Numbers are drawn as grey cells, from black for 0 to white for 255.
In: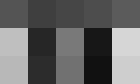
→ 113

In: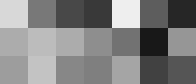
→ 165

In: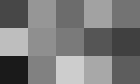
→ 205

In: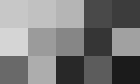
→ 40

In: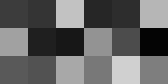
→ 120

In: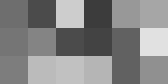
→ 181

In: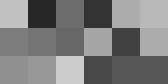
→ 72

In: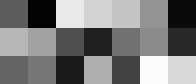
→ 66
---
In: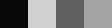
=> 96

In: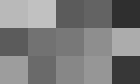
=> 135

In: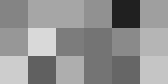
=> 174

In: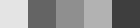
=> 143

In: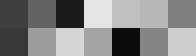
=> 214

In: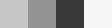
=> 55

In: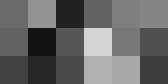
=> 72

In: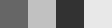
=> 50

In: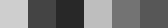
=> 40
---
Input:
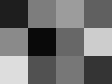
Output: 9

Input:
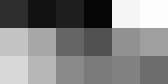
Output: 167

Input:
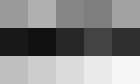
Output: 16

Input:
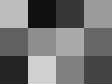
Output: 142

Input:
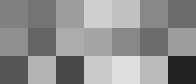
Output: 100

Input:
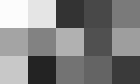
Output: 130

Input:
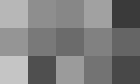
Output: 121
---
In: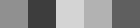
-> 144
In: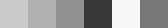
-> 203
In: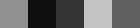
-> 144
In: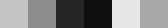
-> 196
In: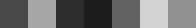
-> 72
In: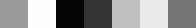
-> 154
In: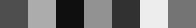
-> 78
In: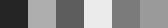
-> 37
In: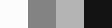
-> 252
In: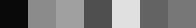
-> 9
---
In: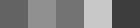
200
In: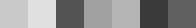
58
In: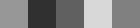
216
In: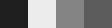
132
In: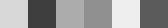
238
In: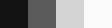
212
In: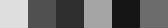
21
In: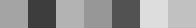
221
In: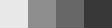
103
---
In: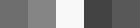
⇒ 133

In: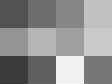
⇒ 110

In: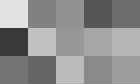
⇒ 129

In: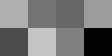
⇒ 115

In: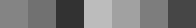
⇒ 113

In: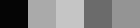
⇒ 170

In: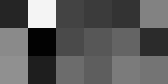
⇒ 244

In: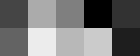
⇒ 171
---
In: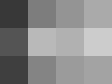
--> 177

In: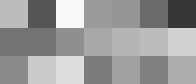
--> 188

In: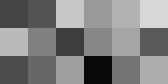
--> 165

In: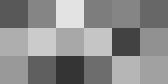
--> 66

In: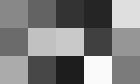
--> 64

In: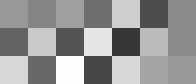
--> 187
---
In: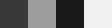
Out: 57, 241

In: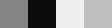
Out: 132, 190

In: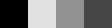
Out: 0, 70

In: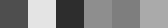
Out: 78, 170

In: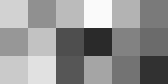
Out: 210, 49

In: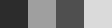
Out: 44, 218

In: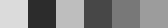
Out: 219, 156
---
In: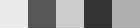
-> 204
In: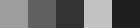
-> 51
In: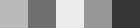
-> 236
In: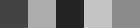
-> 35
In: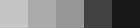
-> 150
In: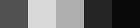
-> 175
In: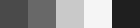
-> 201
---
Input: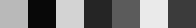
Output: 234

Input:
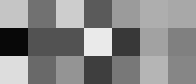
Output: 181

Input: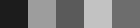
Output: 194

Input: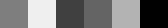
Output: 179

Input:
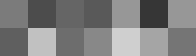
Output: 165

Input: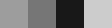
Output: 24
